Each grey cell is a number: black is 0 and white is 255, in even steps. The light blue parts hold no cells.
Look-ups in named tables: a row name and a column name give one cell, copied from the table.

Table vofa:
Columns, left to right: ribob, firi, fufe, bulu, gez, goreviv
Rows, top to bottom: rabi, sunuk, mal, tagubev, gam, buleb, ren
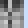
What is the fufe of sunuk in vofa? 191
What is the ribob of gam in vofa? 138
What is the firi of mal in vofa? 101
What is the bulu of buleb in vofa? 186
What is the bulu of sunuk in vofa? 71
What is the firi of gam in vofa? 146
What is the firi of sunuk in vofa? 54
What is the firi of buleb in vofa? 203
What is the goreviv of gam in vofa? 127
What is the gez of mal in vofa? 119
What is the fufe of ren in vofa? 96
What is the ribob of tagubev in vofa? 173
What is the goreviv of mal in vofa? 148
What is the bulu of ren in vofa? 170
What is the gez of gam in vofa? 154
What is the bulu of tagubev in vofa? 175
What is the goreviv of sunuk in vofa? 114
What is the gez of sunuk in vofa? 73

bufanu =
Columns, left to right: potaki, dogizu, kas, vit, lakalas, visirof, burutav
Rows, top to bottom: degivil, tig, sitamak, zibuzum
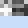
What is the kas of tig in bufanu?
170
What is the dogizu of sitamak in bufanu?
250
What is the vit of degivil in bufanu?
84
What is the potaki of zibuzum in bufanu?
195
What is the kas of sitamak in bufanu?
246
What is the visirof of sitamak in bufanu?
49
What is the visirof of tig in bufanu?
147
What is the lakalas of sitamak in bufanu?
70
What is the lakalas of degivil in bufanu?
92
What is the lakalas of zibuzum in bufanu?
118
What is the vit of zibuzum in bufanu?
103
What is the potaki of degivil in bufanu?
192
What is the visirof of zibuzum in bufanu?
114
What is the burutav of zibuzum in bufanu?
54
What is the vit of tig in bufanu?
133
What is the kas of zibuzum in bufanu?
199
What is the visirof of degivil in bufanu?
82
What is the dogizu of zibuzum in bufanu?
247
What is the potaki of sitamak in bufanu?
253
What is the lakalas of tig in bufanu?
140
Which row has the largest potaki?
sitamak

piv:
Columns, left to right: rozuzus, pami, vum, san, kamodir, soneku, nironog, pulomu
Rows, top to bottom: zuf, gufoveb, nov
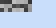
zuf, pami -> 63
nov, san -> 184
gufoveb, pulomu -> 155
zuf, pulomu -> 54
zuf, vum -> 60
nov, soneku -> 188
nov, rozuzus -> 70
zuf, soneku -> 178
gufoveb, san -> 71
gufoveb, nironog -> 77
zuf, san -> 192
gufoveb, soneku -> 63
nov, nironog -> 60
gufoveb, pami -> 163
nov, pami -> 173

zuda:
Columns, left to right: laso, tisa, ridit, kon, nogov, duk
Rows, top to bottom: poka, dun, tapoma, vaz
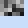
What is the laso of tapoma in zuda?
150
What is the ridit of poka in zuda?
126
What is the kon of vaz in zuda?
116
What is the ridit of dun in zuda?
149
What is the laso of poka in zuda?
133
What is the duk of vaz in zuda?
23
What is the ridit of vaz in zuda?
17
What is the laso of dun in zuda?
149
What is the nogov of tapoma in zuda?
52
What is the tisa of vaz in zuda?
73
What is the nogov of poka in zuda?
192
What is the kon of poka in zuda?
139
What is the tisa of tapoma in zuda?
164
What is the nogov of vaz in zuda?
99

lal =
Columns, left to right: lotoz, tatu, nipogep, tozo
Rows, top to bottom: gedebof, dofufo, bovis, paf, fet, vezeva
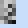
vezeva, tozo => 17
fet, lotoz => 127
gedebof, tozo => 177
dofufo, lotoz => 168
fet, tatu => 90
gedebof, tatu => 203
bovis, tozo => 78
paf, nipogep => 53
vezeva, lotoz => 202
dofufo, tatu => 204
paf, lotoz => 162
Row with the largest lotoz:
vezeva

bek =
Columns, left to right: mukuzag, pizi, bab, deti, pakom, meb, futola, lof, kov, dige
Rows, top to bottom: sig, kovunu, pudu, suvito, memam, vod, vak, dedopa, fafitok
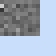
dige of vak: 95
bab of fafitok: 107
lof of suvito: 92
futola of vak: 123
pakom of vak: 110
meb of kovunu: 107
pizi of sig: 123
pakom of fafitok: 131
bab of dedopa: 123
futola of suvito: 127
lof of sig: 131
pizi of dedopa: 102
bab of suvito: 96
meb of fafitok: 96
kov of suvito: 114
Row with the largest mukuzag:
kovunu

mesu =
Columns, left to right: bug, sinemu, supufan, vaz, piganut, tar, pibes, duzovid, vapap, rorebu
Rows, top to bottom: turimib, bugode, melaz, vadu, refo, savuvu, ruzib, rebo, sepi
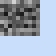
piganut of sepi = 126
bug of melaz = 147
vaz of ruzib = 92
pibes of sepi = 114
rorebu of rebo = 134
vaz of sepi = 96
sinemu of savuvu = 151

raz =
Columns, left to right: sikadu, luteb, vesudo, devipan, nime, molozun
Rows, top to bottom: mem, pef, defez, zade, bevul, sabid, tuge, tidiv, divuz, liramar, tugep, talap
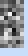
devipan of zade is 30
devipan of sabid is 88
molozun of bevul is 130
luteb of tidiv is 170
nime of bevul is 223
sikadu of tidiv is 72
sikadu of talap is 92
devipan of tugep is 141
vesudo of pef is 107
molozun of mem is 92
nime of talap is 147
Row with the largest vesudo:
zade

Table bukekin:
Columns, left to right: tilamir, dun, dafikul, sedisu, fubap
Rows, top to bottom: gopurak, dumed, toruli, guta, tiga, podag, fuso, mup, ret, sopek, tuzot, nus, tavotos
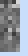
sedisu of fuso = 112
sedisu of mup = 101
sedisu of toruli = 97
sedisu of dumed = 193
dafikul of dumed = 149
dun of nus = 104
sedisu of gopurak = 62
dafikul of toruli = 129
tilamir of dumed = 155
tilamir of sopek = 91
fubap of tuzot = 104
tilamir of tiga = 140
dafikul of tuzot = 121
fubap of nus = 131
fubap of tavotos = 149
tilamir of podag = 132
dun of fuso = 107
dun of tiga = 98
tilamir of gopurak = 83
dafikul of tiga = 167
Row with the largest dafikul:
mup

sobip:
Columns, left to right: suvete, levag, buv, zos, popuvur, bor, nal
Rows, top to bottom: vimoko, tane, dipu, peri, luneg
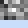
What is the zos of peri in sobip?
145
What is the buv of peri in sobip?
146
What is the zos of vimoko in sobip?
181
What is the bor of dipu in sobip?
98
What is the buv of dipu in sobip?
205
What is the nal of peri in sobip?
103
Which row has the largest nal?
dipu

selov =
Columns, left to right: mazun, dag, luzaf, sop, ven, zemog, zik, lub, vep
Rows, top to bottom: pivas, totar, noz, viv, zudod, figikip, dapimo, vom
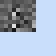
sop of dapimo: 222
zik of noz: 96
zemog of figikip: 107
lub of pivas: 103
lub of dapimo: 71
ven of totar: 60
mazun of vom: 77
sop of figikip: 89
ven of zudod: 106
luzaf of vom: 90
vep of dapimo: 177
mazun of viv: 99
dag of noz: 86
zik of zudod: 125
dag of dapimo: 128
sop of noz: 40

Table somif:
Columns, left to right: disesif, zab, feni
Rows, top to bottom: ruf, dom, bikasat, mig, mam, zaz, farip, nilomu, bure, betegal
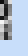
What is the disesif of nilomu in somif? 213
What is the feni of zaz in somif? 162
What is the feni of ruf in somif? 221
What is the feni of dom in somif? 125
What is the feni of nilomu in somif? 131
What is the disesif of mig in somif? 178
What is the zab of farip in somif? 85
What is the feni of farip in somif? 133
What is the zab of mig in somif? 26
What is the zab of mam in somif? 78
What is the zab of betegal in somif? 41
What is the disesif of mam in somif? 23
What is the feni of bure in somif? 162
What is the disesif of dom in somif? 181
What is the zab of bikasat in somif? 28
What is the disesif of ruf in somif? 14
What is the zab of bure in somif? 44
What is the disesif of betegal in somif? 180
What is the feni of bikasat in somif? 133

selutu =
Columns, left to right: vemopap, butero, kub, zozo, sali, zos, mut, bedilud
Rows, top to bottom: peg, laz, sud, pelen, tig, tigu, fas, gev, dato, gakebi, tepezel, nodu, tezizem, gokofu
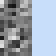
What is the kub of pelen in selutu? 87
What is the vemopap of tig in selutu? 118
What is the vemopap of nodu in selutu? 222
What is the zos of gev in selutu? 72
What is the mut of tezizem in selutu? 112
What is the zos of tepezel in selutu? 128
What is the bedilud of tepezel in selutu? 135
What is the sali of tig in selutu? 128
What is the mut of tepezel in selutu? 166
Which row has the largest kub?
gakebi

